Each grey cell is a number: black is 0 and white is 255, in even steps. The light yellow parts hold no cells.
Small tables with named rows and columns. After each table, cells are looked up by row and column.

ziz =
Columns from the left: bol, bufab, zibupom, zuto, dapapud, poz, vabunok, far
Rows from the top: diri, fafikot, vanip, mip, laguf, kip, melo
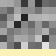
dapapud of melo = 112
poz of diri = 47
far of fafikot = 153
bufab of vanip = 146
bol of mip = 122
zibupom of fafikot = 164
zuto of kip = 167
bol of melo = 178
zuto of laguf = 147
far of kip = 138
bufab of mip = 174
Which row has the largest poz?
kip

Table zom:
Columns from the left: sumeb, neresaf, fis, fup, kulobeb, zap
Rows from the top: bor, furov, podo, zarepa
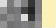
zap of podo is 133
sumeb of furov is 150
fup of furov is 66
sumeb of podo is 117
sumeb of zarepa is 147
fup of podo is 221
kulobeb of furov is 35
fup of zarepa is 128
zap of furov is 124
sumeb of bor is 220
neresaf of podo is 138
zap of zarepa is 147
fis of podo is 126
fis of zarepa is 119
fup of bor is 128
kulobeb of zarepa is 119
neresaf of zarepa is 113

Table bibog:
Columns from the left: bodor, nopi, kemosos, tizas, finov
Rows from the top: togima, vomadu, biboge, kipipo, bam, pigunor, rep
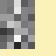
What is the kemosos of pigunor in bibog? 247
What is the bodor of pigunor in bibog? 95
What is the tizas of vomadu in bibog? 131
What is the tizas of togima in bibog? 92
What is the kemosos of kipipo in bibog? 183
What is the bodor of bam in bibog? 57
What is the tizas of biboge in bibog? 131
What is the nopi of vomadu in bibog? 116
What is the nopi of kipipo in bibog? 201
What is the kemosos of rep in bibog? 39
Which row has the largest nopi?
kipipo

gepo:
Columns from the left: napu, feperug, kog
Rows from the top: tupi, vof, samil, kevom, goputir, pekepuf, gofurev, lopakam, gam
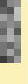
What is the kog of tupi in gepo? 147
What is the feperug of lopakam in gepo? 164
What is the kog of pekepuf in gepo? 149
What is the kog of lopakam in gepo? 114
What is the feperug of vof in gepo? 84
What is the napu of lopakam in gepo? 117
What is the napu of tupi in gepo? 77
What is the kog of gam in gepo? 155
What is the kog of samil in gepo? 189
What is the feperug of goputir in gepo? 168
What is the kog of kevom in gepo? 128
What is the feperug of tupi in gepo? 136
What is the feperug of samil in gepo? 134
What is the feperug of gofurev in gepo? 103
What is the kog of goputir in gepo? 88
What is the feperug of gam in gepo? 95
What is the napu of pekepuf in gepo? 145
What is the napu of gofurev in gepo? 117
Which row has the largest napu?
samil

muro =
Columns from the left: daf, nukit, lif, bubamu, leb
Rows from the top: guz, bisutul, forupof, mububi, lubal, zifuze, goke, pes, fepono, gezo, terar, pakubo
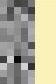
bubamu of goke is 145
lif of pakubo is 98
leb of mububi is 162
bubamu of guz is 74
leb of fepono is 114
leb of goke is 81
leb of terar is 166
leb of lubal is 172
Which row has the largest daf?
gezo

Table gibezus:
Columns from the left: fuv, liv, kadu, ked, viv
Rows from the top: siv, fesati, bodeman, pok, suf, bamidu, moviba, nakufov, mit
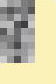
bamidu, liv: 133
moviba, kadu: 75
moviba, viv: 162
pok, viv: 199
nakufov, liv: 168
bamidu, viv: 175
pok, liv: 188
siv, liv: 156
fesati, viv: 87
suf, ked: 162
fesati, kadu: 114
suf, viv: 154
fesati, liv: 87
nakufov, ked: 155
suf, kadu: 107
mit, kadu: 81
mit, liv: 151
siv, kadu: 167
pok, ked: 61
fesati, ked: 125

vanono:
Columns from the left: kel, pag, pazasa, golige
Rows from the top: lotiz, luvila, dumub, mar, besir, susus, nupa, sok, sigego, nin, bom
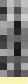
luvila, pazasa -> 76
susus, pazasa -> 98
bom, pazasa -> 59
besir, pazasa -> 38
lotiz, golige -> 192
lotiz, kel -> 132
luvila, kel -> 44

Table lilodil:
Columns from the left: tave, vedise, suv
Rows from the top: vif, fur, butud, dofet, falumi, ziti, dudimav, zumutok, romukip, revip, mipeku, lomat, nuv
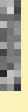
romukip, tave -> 108
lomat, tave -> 173
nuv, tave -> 114
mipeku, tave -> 41
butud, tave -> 106
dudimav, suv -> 169
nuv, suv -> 49
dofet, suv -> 140
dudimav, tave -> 165
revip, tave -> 114
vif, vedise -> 182
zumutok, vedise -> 122
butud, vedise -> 111
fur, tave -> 140
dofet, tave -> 189
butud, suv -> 96
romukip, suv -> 130
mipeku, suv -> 177
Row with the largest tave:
dofet

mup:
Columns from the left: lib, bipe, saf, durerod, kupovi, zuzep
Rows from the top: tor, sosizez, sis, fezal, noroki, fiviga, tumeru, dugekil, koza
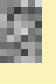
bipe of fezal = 142
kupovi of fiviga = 125
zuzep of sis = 126
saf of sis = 162
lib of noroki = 135
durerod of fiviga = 87
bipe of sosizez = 115
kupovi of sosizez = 80
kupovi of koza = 179
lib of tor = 139
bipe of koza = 106
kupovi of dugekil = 163
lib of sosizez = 137
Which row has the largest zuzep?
tor

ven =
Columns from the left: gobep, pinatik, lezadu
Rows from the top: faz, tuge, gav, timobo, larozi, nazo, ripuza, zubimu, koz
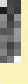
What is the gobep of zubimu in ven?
134
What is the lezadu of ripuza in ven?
104
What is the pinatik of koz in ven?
127
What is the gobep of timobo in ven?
128
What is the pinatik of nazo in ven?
114
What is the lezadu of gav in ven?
146
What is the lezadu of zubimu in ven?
123
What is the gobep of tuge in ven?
28
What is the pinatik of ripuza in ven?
65
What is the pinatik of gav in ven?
56
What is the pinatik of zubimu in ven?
84
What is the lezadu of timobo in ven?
108
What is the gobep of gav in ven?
142
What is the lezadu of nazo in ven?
148
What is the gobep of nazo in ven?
125
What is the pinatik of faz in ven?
70
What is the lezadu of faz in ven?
64
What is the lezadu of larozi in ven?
153
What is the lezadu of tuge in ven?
56

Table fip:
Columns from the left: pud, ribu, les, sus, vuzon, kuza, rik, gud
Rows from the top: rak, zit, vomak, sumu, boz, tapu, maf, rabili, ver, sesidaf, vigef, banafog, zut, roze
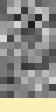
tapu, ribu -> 68
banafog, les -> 107
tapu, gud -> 133
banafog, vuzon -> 144
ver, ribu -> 128
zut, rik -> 123
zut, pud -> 142
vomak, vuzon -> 119
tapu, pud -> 215

